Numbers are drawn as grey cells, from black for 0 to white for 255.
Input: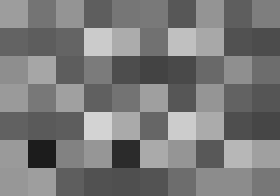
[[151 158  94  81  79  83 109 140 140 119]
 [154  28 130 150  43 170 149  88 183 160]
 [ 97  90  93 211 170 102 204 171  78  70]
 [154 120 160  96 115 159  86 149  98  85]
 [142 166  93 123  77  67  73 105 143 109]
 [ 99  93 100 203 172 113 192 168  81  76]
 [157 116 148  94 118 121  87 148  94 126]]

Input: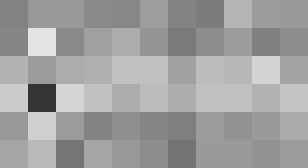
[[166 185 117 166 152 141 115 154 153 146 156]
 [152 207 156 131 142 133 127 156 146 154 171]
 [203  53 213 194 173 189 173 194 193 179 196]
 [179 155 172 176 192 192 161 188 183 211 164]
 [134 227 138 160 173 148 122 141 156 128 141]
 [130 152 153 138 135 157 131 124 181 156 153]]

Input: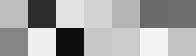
[[132 239  14 199 203 243 195]
 [189  44 226 211 180 105 110]]

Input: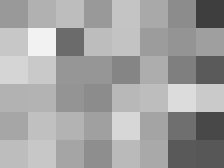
[[189 199 165 142 186 169  89  87]
 [166 192 179 160 215 164 111  72]
 [178 179 148 140 184 189 220 202]
 [213 201 150 150 133 173 127  90]
 [199 242 107 189 195 156 148 159]
 [153 177 189 153 196 169 140  62]]

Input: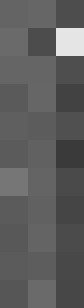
[[ 86 106  71]
 [ 91  93  72]
 [ 88 100  75]
 [ 91  97  69]
 [118 100  74]
 [ 91  97  58]
 [ 95  92  80]
 [ 90 102  66]
 [101 101  78]
 [106  76 229]
 [100 102  77]]

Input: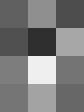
[[117 163 103]
 [125 239 116]
 [ 80  47 167]
 [ 96 143  77]]
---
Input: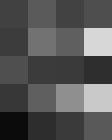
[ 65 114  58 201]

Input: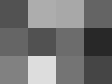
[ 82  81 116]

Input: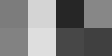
[124 222]

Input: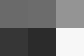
[106  43]

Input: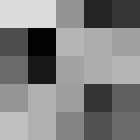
[220   2 162  52 107]

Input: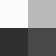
[251  72]

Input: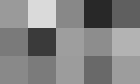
[154  58 156]

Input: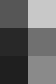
[ 86 112]
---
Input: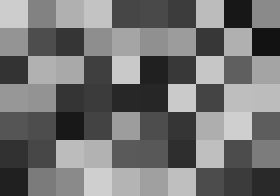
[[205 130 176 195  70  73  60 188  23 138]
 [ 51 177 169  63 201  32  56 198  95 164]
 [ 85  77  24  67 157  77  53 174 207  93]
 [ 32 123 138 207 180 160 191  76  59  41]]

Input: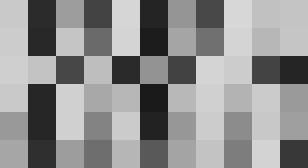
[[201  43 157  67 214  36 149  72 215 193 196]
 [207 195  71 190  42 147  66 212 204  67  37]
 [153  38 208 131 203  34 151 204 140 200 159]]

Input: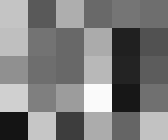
[[196  89 174 105 117 110]
 [144 110 104 184  35  92]
 [ 20 198  61 172 101 194]]

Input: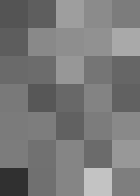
[[ 84  94 158 139 124]
 [106 108 151 117 102]
 [123 125  97 124 137]
 [ 48 112 133 195 126]]

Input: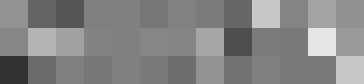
[[146 100  85 127 129 118 130 123 102 200 132 163 144]
 [ 49 107 127 119 129 122 110 147 114 128 120 121 200]]

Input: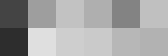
[[ 68 158 194 175 131 192]]

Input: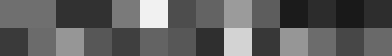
[[111 111  49  49 122 241  77  99 155  93  27  44  25  45]]

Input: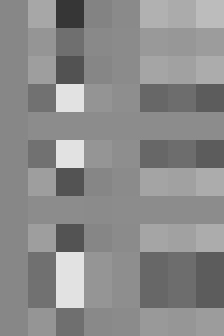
[[135 167  54 131 138 177 171 188]
 [135 158  82 134 139 165 161 172]
 [135 140 140 140 140 140 140 140]
 [135 158  83 134 139 164 161 172]
 [135 158  83 134 139 165 161 172]
 [135 113 226 149 142 103 109  92]]
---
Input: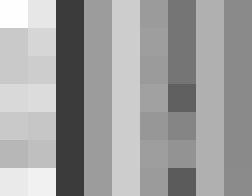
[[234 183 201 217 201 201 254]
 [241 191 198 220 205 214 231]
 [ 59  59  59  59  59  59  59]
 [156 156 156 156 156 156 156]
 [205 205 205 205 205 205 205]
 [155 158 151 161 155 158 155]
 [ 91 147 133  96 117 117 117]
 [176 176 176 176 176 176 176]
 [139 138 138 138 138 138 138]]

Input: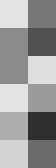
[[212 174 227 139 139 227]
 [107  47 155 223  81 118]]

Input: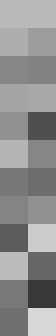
[[111 120 188  92 132 119 180 145 164 134 174 185]
 [216  56 102 204 145 109 134  79 169 130 157 186]]

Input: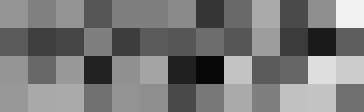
[[152 149  90 149]
 [169 104  63 128]
 [170 153  69 147]
 [113  34 127  86]
 [147 145  61 127]
 [142 164  91 127]
 [ 73  32  86 138]
 [120   7 109  54]
 [170 194  86 106]
 [127  90 157 170]
 [193 102  59  74]
 [195 222  26 142]
 [111 204  94 241]]

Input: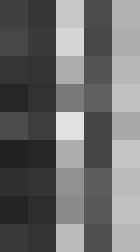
[[ 58  36  48  34  77  38  54  70  65]
 [ 52  44  51  37  62  49  51  58  55]
 [187 138 144 172 224 121 173 213 199]
 [ 78  88  93  69  69  97  84  71  76]
 [182 193 187 197 169 192 183 174 177]]

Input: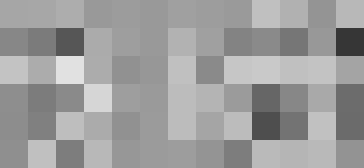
[[143 141 142 195 135 166]
 [192 128 124 172 123 167]
 [125 190 138 225  86 173]
 [184 171 214 172 171 153]
 [151 145 158 145 158 156]
 [155 155 154 151 153 153]
 [157 188 188 192 178 160]
 [148 165 180 138 160 157]
 [125 188 155 198 131 154]
 [186  78 102 201 138 192]
 [181 115 135 192 118 177]
 [185 193 169 195 152 148]
 [147 107 108 164  54 184]]
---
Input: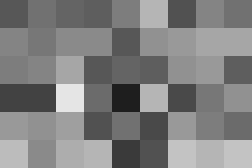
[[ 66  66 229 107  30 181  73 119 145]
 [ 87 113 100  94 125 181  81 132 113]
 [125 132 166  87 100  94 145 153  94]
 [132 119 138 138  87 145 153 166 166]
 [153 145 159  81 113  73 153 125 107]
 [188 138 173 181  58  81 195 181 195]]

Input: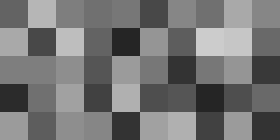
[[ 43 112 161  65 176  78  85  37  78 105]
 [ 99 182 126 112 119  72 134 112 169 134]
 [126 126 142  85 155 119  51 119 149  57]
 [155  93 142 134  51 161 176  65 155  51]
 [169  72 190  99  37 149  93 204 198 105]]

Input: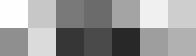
[[143 219  54  74  40 158 177]
 [254 199 121 107 164 240 206]]

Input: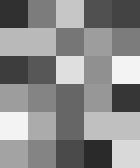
[[ 48 124 198  80  67]
 [ 61  87 223 144 243]
 [157 132 102 151  54]
 [163 132  74  42 217]
 [185 185 118 157 124]
 [243 171 102 192 192]]

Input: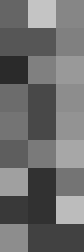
[[ 42 128 153]
 [ 57  49 188]
 [ 86  86 128]
 [ 94 122 167]
 [101 196 134]
 [108  72 141]
 [116  72 147]
 [141  65  65]
 [160  49 116]]

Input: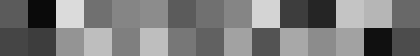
[[ 69  61 148 190 127 190 119  97 162  83 168 140 162  16  76]
 [ 91  10 219 112 133 140  91 112 133 212  61  37 196 182 104]]
